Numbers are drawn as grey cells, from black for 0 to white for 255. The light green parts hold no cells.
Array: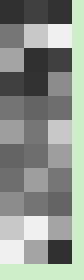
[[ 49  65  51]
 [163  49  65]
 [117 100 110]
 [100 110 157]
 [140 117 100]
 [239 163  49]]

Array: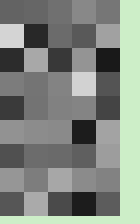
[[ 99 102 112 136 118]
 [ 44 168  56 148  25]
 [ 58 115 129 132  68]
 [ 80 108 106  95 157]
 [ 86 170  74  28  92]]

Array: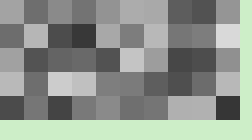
[[163 110 138 115 147 172 169  93  82 149]
 [161  83 100 105  82 196 157  71  77 144]
 [ 75 118  68 121 138 111 117 176 177  54]]

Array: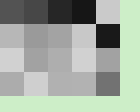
[[ 83  71  38  22 202]
 [209 162 174 209 162]]

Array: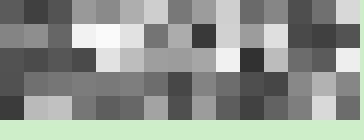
[[ 91  64  83 153 138 174 206 120 156 207 106 134  78 112 216]
 [ 82  75  86  74 226 189 158 156 166 241  49 188 108  91 238]
 [ 59 186 193 118  94 103 163  79 156  93  65  98 126 217 108]]

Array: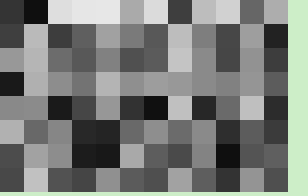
[[ 52  15 222 230 231 170 219  62 189 209 102 173]
 [152 181 108  88 129  80  91 196 138  70 146  61]
 [137 139  26  70 151  50  16 192  39 106 191  44]
 [ 76 162 141  28  24 169  93  74 131  15  84  95]]

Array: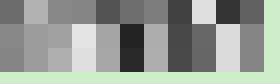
[[108 177 136 133  83 110 125  65 222  52  96]
 [132 156 175 223 167  41 174  73 102 219 132]]

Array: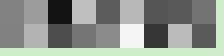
[[130 156  19 191  92 184  85  89 114]]
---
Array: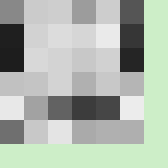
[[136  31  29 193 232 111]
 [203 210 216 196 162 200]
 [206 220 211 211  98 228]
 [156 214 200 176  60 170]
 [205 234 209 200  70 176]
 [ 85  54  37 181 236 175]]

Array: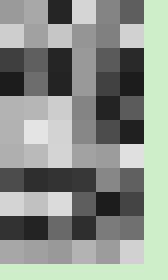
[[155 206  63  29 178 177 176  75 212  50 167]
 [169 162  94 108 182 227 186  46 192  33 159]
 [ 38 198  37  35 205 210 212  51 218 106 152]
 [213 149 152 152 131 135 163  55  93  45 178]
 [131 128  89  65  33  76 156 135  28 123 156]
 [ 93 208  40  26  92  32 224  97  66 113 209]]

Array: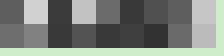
[[ 93 110]
 [209 129]
 [ 59  57]
 [194  82]
 [107  56]
 [ 56  64]
 [ 80  50]
 [ 93 106]
 [198 187]]

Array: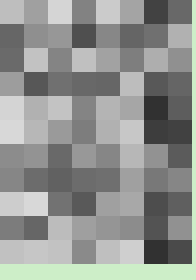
[[190 102 106 157 212 216 140 134 205 124 193]
 [160 143 194  87 177 183 147 108 216 102 198]
 [213 151 132 112 195 154 105  97 114 188 194]
 [130  79 192 104 132 125 152 108  89 159 138]
 [203 135 162 102 180 177 134 111 160 149 191]
 [164 101 126 189 166 199 183 160 168 140 207]
 [ 66 112 174  88  49  61 146 120  77  83  49]
 [104 177 144 101  93  65  91 134  95 145  74]]

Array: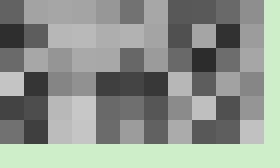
[[ 98  46 106 196  67 113]
 [163  93 167  53  77  63]
 [166 183 149 133 184 188]
 [164 185 169 145 199 197]
 [151 174 168  63 105 107]
 [114 178 103  68 111 156]
 [167 164 155  56  86  97]
 [ 88  80 105 183 139 171]
 [ 89 165  44  93 191  88]
 [105  49 109 162  80  94]
 [142 156 166 134 149 193]]

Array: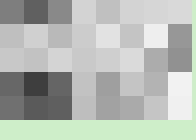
[[126 191 200 103 112]
 [ 96 208 194  62  90]
 [137 185 212 101  95]
 [211 204 201 194 190]
 [192 226 207 159 162]
 [211 196 218 196 170]
 [214 238 172 179 197]
 [217 151 145 242 240]]

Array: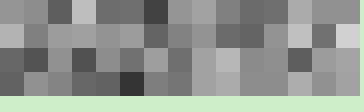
[[150 180 102  98]
 [141 129  84 146]
 [ 95 155 146 133]
 [189 159  82 102]
 [109 147 141  99]
 [111 155 114  51]
 [ 66 100 157 125]
 [150 130 112 117]
 [163 147 163 163]
 [128 106 184 171]
 [106 101 138 141]
 [111 148 143 141]
 [171 191  94 173]
 [146 114 155 145]
 [145 208 165 163]]
